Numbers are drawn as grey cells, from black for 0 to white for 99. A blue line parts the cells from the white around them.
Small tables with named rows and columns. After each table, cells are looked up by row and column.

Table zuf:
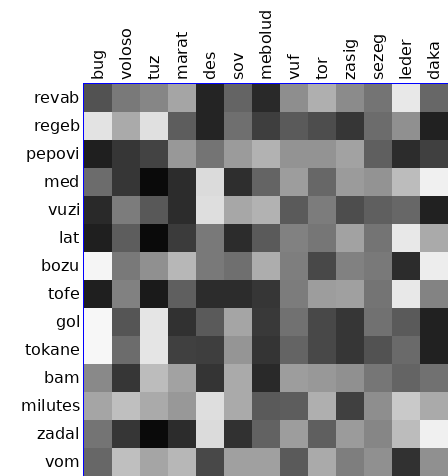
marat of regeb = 36
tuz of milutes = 66
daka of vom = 56
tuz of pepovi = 26
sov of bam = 66
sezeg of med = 57
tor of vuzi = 48
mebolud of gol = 22
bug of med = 42
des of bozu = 47
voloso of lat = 36
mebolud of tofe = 21

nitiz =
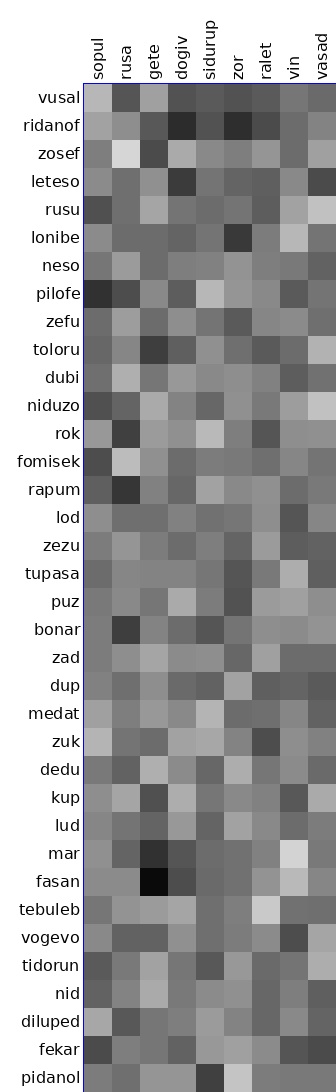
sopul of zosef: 49
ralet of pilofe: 53
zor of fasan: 44
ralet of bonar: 55
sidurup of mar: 42
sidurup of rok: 72
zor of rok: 49
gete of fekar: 46
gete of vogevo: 38
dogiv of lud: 59
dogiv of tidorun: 46
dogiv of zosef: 66
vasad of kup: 66
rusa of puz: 53
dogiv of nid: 47
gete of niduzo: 66
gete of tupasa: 51
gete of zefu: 42

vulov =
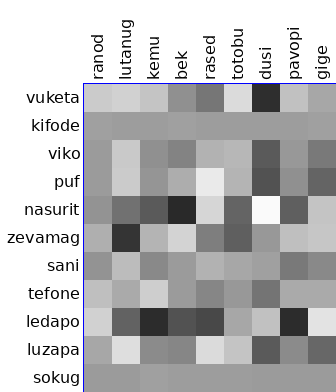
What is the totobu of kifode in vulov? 61
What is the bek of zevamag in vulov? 82
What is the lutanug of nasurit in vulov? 44
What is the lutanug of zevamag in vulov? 20
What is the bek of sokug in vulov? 61
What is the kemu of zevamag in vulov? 70
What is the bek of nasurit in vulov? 16
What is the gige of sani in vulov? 53
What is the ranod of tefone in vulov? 74
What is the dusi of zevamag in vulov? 59
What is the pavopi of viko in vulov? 59
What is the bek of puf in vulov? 67
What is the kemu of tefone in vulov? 80
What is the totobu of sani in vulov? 65
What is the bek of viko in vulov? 51
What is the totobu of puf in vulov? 70
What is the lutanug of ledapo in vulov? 38

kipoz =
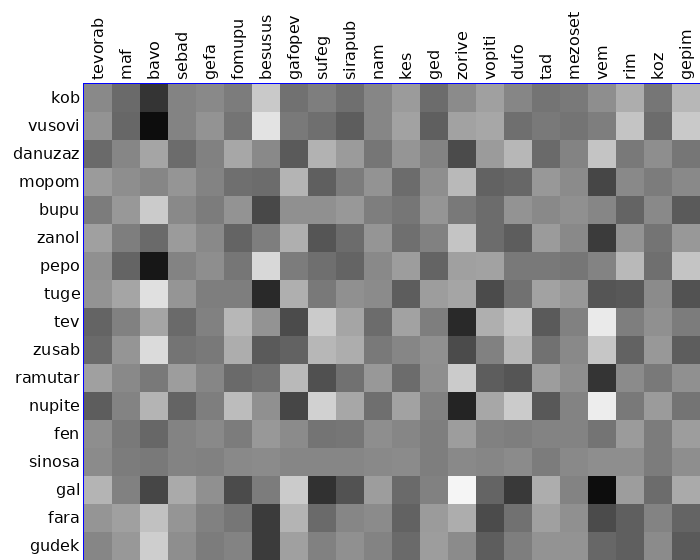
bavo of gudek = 80
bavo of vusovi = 5
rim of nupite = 47
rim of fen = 60
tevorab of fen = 55
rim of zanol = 57
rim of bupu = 39
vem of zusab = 77
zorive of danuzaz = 29
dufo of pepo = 47
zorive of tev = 16
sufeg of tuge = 47
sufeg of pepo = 43
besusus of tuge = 16
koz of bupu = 53
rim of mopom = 53
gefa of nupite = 49
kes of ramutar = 42
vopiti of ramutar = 36

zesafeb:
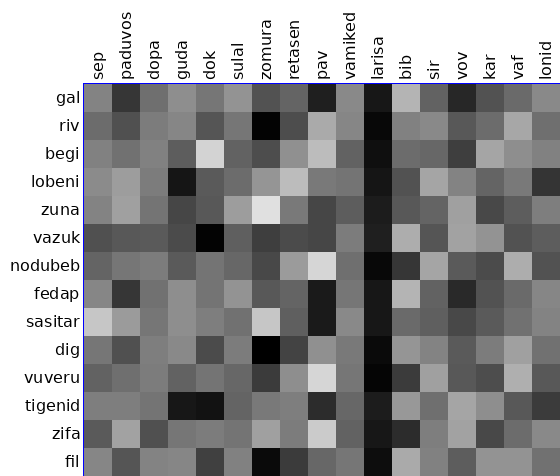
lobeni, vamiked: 45
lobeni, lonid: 20
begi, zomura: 30
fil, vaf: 57
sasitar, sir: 37
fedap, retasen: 39
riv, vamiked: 52
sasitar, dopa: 46
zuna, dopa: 45
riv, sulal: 46
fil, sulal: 50
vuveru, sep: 38
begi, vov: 24
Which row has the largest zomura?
zuna

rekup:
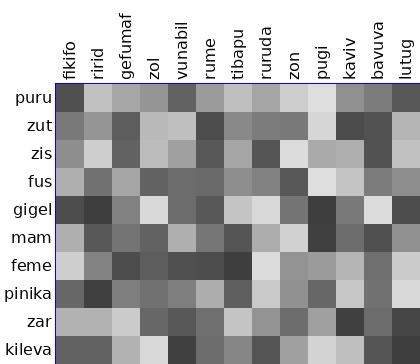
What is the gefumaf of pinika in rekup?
49
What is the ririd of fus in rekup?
44
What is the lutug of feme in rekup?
79
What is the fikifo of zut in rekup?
47
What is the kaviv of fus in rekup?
76
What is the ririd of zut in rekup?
58
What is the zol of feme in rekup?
36
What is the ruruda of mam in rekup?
67
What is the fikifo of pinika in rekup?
40
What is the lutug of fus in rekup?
55
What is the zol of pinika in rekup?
44
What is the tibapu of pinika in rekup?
37
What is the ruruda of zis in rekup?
33
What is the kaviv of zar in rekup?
25
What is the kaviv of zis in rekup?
68
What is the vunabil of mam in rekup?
68
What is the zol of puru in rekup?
58

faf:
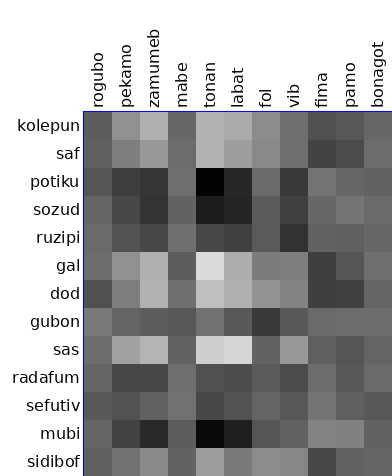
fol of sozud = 35
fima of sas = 37
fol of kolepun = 54
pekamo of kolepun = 56
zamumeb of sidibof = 53
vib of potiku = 22
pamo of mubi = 50
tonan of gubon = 44
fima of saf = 26
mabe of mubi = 36
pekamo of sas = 63
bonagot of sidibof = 39
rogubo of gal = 42
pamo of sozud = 45
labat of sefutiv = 32

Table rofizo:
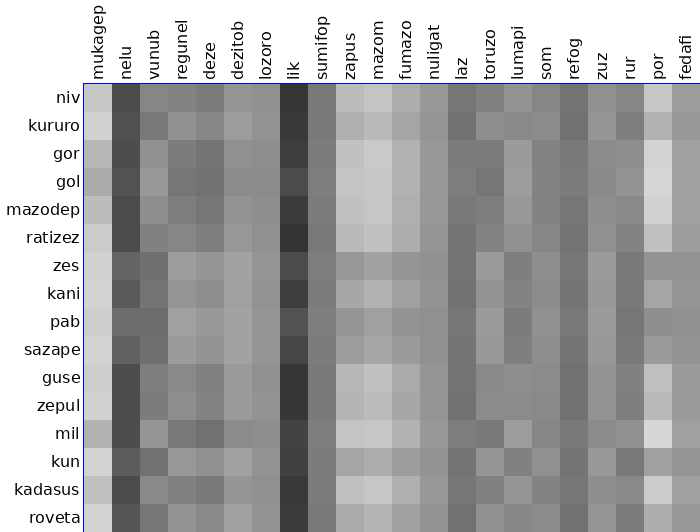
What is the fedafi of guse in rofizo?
60
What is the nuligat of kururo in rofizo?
58
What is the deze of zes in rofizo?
58
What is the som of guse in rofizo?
54
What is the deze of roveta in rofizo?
53
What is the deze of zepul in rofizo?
51
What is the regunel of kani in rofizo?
58
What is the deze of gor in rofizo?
45
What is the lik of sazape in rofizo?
27
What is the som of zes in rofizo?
55

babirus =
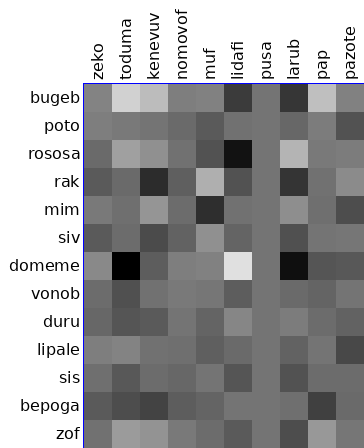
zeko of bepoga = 35
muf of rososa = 32
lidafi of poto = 44
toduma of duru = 33
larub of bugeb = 21
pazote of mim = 30
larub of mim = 55

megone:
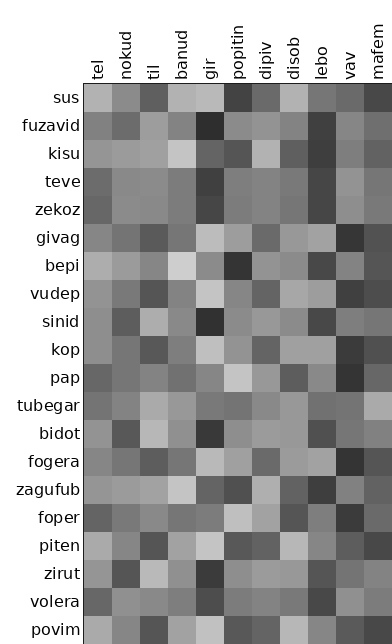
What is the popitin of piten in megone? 34
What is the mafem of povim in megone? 28
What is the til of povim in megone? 33
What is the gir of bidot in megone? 22
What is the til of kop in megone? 34
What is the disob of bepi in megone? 54
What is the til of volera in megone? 53
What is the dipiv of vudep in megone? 39
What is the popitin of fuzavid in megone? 54
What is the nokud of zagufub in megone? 60
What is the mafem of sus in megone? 28
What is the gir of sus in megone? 72
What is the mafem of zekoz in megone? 47
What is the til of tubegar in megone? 66
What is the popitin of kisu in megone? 33
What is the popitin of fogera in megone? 62
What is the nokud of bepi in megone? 60

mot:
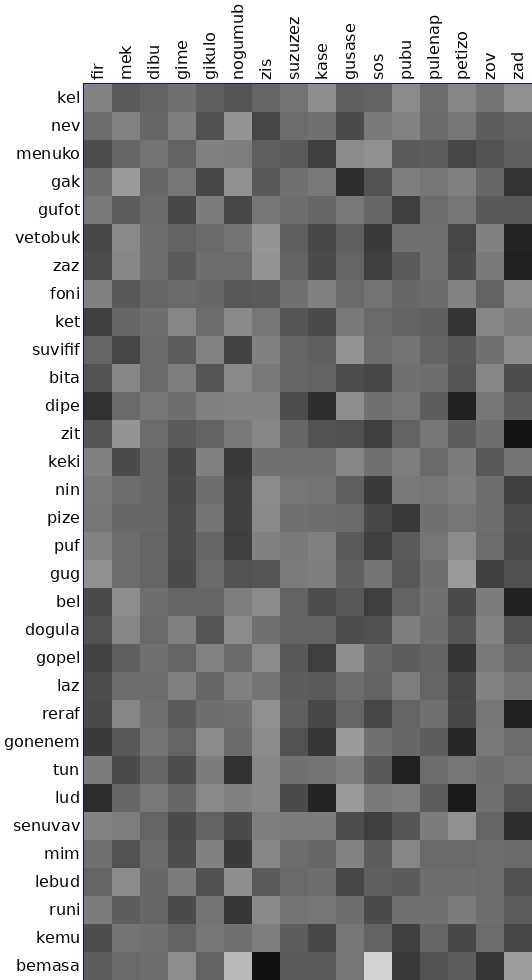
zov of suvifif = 44
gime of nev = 49
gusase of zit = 31
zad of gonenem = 42
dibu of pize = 40
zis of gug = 33
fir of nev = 42
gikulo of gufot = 48
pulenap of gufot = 42
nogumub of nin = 24
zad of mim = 41
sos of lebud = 37
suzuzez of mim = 42
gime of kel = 44
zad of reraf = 13
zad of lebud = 31
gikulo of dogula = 33
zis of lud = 52
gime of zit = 35
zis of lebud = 35

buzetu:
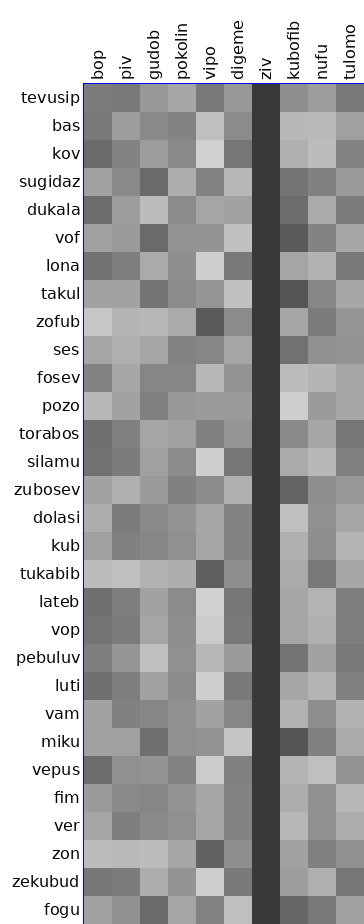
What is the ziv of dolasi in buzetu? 22
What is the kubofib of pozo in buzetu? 80
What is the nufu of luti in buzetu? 70
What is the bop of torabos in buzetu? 43
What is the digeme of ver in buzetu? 51
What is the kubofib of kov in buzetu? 68
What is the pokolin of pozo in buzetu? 59
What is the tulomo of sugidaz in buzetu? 60
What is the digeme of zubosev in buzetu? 68
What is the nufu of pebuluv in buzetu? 63
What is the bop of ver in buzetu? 64
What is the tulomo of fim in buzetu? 71
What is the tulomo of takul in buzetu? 65
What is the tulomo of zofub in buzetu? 58
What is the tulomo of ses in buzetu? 57

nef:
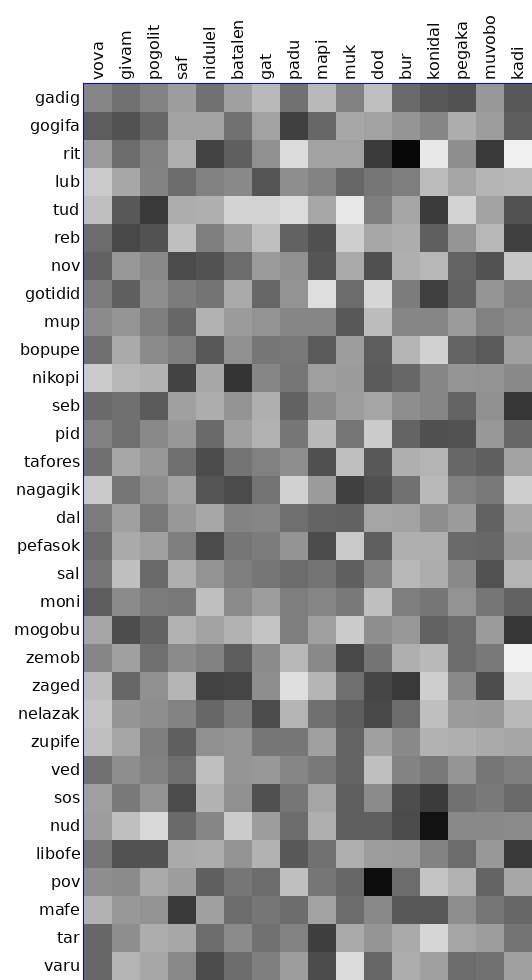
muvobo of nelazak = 59
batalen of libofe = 57
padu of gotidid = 57
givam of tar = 55
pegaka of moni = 57
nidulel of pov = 37
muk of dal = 38
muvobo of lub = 70
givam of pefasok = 66
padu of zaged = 86
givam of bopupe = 66
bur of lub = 49
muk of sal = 37
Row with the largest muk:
tud

